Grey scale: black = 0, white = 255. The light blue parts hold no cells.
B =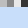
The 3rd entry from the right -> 135
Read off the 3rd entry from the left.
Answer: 232
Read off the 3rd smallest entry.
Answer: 189

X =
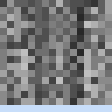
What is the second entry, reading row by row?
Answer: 150
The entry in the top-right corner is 163
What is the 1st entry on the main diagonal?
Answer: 67
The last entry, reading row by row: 150
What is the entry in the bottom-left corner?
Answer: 138
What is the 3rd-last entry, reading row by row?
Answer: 111
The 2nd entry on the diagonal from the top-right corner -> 95
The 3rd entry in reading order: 95
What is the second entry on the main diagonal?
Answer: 111
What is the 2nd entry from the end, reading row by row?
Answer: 126
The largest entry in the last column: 176
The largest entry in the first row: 176

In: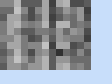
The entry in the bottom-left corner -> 92
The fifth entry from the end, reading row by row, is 166
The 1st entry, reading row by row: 135
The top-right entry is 92
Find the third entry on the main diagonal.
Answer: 166
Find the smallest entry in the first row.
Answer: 64
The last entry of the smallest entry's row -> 92
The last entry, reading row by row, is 108
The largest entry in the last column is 123
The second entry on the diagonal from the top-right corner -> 150
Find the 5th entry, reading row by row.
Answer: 92
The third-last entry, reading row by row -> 123
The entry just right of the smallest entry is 108
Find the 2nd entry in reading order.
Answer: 135

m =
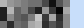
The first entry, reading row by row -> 181
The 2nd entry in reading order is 151
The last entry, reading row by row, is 139
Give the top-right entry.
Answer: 124
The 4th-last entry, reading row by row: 45
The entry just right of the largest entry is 57
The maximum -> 197
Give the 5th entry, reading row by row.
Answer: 112
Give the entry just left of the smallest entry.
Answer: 57
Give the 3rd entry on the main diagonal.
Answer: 99
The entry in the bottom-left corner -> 112
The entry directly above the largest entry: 31

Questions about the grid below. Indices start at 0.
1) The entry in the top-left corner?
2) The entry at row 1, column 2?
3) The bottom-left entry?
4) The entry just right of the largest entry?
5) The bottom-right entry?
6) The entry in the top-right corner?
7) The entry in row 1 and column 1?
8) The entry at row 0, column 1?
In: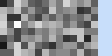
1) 37
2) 196
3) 96
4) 124
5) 108
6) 96
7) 151
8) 82

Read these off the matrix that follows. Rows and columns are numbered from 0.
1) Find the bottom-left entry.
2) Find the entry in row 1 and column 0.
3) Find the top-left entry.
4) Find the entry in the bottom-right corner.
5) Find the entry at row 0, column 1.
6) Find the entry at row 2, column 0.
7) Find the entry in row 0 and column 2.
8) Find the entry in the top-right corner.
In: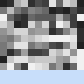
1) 159
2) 119
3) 34
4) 241
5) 47
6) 241
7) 173
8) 34

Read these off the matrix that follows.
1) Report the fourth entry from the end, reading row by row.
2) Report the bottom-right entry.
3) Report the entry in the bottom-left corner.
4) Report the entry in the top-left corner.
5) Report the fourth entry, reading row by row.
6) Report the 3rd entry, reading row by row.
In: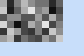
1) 71
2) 200
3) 157
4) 173
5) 185
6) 129

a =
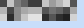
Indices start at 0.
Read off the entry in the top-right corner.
85
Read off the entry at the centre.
181
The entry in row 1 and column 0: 181
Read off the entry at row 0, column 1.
197
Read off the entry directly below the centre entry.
227
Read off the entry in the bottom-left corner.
211
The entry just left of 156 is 197
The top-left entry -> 72
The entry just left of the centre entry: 181
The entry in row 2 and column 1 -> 46

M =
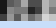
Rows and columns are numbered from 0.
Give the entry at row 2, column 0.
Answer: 64
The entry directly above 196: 122
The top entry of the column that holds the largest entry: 180
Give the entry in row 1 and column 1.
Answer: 136
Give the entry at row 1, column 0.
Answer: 23
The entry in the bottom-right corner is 196

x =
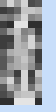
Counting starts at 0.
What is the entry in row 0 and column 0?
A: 145
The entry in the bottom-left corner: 47
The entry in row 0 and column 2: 158
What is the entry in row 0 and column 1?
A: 212
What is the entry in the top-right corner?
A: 87
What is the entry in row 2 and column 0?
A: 130
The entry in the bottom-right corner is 47
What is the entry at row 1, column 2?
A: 100
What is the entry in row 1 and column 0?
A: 61
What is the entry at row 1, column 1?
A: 75
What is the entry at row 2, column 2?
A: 158

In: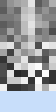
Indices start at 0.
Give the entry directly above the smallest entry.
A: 227
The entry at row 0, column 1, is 147
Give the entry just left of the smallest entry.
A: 227
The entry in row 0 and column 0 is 107
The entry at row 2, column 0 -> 120
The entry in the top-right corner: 174
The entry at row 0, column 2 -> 162
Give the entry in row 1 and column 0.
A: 92
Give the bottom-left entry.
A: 239
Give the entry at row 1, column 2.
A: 107
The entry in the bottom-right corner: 239
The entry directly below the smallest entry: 201
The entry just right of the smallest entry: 52

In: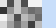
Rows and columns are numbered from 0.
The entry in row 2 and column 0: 243
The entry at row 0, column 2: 202
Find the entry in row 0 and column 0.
228
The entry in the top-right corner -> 243
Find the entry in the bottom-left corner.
216
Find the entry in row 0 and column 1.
78
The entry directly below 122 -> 108

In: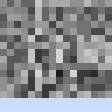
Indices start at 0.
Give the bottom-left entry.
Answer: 168
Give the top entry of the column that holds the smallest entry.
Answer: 168
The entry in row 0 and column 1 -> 101
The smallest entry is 30
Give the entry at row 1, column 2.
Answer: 130
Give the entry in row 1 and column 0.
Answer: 130
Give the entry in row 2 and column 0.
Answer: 89
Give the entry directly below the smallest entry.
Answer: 73
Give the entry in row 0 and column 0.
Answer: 143
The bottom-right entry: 155
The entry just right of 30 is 101
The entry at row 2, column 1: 155
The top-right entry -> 155
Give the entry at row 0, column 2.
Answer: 143
